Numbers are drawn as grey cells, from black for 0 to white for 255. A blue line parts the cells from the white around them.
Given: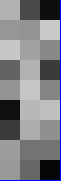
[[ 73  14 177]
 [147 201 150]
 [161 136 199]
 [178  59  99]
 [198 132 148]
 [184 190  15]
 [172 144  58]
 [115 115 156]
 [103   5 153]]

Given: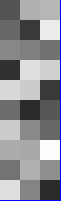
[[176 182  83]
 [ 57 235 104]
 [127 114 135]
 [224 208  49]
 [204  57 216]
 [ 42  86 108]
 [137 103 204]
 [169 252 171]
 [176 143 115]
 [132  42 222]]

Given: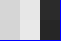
[[231  43 214]
 [233  38 213]]

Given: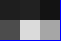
[[ 33  19  30]
 [219 166  76]]

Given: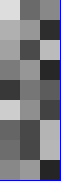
[[106 136 221]
 [151  45 176]
 [ 74 187 162]
 [150  39 123]
 [118  92  56]
 [143  66 205]
 [ 72 180 101]
 [ 71 182 109]
 [153  37 136]]

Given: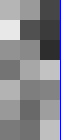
[[154  70 181]
 [ 80  59 232]
 [137  45 146]
 [167 194 116]
 [126 131 179]
 [105 158 153]
 [113 191 122]]

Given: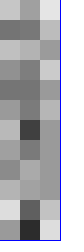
[[160 229 198]
 [120 188 116]
 [179 155 192]
 [126 203 145]
 [117 154 117]
 [123 182 154]
 [ 64 154 185]
 [122 154 160]
 [170 154 139]
 [162 154 180]
 [ 95 194 221]
 [ 44 221 154]]
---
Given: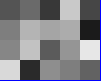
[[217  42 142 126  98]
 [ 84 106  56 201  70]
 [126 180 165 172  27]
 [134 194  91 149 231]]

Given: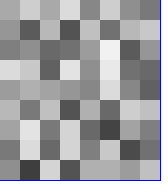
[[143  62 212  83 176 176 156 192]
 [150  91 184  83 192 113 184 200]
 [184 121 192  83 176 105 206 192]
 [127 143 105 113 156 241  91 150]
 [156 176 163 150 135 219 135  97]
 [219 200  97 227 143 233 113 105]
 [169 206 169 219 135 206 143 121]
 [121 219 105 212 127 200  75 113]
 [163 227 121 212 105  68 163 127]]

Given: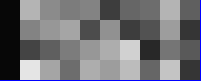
[[  7  68  95 124 151 173 209  40 117  89]
 [  7 131 151 165  76 145  61  82 157  53]
 [  7 180 139 124 131  61 102 109 180  95]
 [  7 229 165 109 173 157 188 102 196  53]]

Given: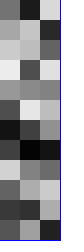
[[ 64   4  19]
 [115  27 217]
 [ 57  49 173]
 [ 19  64 145]
 [236  78 224]
 [210 130 107]
 [152 138 130]
 [ 85 160  33]
 [ 99 173 203]
 [203 189  99]
 [167 197  41]
 [ 78 230 189]]

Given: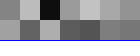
[[161  99 174  92  84 126 119]
 [132 188  14 155 194 168 147]]

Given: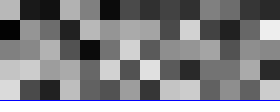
[[184  25  17 178 128  11  74  48  66  48 128 109  54  41]
 [218  74  33 190  97  82 157  54 196 204  97 142  97 204]
 [128 136 178  82  11 115 210  90 142 149 164  82 142 136]
 [  3 149 109  33 184 149 170 164  74 210  66  33 103 238]
 [196 204 157 170 103 210  82 224  90  41 115 115 170  41]]
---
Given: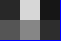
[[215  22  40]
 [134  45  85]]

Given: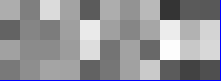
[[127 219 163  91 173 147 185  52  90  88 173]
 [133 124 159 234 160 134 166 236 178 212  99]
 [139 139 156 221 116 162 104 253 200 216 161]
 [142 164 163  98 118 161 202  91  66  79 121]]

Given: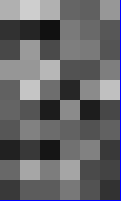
[[206 177 101  96 151 176]
 [ 37  17 122 105  87  49]
 [154  74 126 122  84  72]
 [151 183  82  81 126 150]
 [197 110  38 139 192  97]
 [ 84  28 139  29  71 100]
 [129 108  98  82  97  86]
 [ 56  21 113 129  57  33]
 [166 125 165  74  67 104]
 [ 92  92 120  82  50  57]]

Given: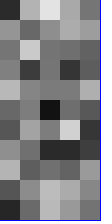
[[179 227 169 117  43]
 [104 142 172 157 149]
 [202 116 111  98 117]
 [ 60 117  53  93 128]
 [133 123 123 175 184]
 [125  18 110  88 104]
 [163 125 209  54  86]
 [112  42  43  62 143]
 [ 94 112  99 154 180]
 [140 188 171 135  85]
 [106 185 153 115  38]]

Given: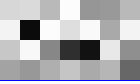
[[218 185 252 150 153 185 215]
 [ 11 252 222 249 169 243 243]
 [248 135  47  18 232 143 199]
 [152 175 197 170 182 103 163]]

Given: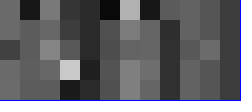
[[ 23 121  53  42   9 177  23  91  98  85  60 106]
 [ 92 103  61  42  80 123 101  46  98  85  60 106]
 [ 92 132  88  42  77  99 101  48  88 107  60  65]
 [ 94 103 201  31  83 127 110  48  98  85  60 106]
 [ 92  92  26  42  80 127 101  48  98  85  60 107]]

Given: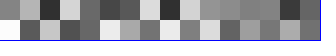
[[181  48 213 105  71  88 220  48 211 148 140 128 131  58 101 132]
 [ 90 199  81 103 236 169 115 235 127 220  99 158 119 172 113 252]]
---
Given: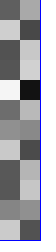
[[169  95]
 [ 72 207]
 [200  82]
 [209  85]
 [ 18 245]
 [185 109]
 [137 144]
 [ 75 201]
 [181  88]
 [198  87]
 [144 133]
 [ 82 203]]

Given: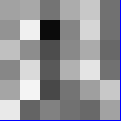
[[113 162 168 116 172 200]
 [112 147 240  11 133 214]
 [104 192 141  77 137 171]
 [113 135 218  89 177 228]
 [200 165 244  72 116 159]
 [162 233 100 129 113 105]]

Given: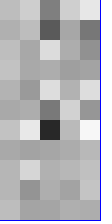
[[231 189 206 127 207]
 [119 176 189  90 167]
 [145 190 168 220 173]
 [163 194 169 173 159]
 [221 179 154 221 178]
 [150 169 173 121 210]
 [247 194 232  40 186]
 [184 169 163 166 172]
 [192 182 214 177 183]
 [196 182 148 174 163]
 [173 189 164 165 175]]

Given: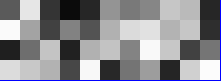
[[ 38  90 230  52  11  38 148 121 134 198 186]
 [ 46 250 163  65 130  83 177 219 225 179 198]
 [117  31 110 196  33 177 195 131 249 199  65]
 [252 220 200 178  71 248  40 116 157  37 208]]

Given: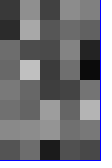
[[128  57 143  65 140]
 [ 97  43 168  86 107]
 [ 35 109  76  74 131]
 [ 11 104 192  59 111]
 [116 121 103  62  68]
 [180 112 100 157 101]
 [120 137 140 148 112]
 [ 72  84 109  27  80]]

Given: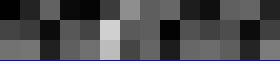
[[ 34   1  35  98  10   5  59 142  94 103  29  15  96 101]
 [ 64  68  59  12  87  68 208  90  94   3  81  65  77  12]
 [124 114 117  32  95 112 188  69 101  28 103 108  94  36]]

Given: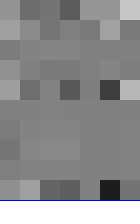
[[199 148 109 116  92 150 149]
 [122 159 138 117 127 121 161]
 [129 124 131 133 133 128 128]
 [126 144 128 121 122 128 133]
 [183 158 110 130  88 126  62]
 [129 129 129 130 129 128 128]
 [130 123 131 133 133 128 128]
 [130 118 134 137 137 127 127]
 [130 127 130 131 131 128 129]
 [116 143 159 101  94 129  29]]
